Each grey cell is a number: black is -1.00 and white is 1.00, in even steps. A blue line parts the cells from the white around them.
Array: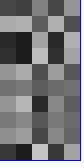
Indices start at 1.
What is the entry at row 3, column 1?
-0.68
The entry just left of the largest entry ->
-0.78
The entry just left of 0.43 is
0.17
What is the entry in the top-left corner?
-0.44
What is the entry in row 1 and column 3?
0.01
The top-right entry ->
0.17
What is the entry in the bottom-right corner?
0.28
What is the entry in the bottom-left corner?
-0.56
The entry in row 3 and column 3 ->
0.28
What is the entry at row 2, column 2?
0.38

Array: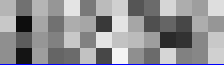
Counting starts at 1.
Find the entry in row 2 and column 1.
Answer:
0.57
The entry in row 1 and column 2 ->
-0.11
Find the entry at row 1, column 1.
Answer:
0.42
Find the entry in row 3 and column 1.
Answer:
0.12
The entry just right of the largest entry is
0.12
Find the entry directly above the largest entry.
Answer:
0.52
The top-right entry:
0.74
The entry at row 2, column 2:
-0.90
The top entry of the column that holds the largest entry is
0.63
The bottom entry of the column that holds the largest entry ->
0.91
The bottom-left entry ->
0.12
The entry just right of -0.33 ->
-0.16
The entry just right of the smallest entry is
0.30
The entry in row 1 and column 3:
0.42
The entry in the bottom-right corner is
0.63
